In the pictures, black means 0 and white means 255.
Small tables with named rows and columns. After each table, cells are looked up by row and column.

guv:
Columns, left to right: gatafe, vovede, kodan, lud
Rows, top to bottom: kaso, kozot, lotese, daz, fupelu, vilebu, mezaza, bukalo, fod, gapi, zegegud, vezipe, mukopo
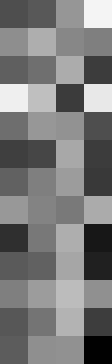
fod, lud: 23
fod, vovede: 120
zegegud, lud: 144
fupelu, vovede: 151
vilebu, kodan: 168
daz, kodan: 59
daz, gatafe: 239
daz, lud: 232
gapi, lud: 32
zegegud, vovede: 156
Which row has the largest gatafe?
daz

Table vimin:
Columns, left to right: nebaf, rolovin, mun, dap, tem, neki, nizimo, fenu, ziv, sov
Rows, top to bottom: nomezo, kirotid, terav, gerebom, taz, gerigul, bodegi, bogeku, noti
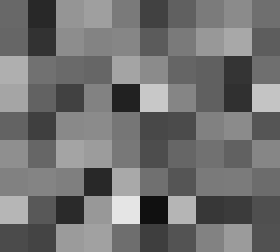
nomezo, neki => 65
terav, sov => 111
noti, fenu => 130
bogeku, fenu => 55
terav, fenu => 96
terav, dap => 102
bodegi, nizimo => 85
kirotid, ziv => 168

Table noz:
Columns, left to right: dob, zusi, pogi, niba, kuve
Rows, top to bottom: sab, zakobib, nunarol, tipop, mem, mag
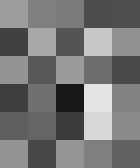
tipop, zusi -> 112
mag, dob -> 148
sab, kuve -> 79
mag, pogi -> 149
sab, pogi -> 123
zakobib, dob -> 65
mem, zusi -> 101
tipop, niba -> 228
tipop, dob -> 62
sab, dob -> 157
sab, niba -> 76
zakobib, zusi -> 168
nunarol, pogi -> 155
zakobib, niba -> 200
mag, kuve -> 98

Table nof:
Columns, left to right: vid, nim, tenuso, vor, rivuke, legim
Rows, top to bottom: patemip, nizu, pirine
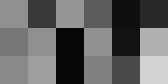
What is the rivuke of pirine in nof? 74
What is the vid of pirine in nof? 137
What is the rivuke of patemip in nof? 15
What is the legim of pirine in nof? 211
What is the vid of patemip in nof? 144
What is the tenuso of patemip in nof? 150
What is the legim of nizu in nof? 176
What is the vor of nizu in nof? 145
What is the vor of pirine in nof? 129
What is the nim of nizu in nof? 144
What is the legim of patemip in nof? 40
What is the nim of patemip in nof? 57
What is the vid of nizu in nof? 119
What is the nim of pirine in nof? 158
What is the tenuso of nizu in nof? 6
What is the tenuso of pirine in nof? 8
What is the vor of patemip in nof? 92
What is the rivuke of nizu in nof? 18
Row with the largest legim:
pirine

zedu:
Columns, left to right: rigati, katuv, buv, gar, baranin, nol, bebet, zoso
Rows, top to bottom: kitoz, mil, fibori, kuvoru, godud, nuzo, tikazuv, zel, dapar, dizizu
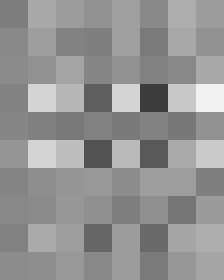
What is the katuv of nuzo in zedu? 212
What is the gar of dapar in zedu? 102
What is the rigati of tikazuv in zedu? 132
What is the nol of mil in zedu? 122
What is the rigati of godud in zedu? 134
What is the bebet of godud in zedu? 120
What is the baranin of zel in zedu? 126
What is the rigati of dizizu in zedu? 140
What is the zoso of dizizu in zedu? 164
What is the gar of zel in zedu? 144
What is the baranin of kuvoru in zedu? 212
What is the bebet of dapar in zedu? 165
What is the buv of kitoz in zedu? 156
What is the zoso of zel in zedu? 155
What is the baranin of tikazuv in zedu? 140
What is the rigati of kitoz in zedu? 125
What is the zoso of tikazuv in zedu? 127
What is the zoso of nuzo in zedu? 202
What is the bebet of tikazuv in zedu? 157
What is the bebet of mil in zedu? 168

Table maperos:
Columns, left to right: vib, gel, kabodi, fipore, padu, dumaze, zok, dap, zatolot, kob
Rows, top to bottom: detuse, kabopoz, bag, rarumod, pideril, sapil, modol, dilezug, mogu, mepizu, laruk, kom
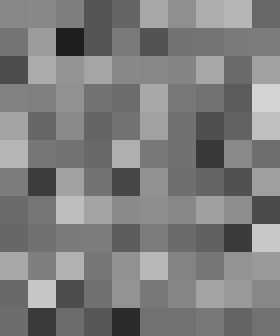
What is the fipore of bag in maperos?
165
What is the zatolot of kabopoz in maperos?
123
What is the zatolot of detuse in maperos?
182
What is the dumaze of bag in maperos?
135
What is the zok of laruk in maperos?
134
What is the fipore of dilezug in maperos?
163
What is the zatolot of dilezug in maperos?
141

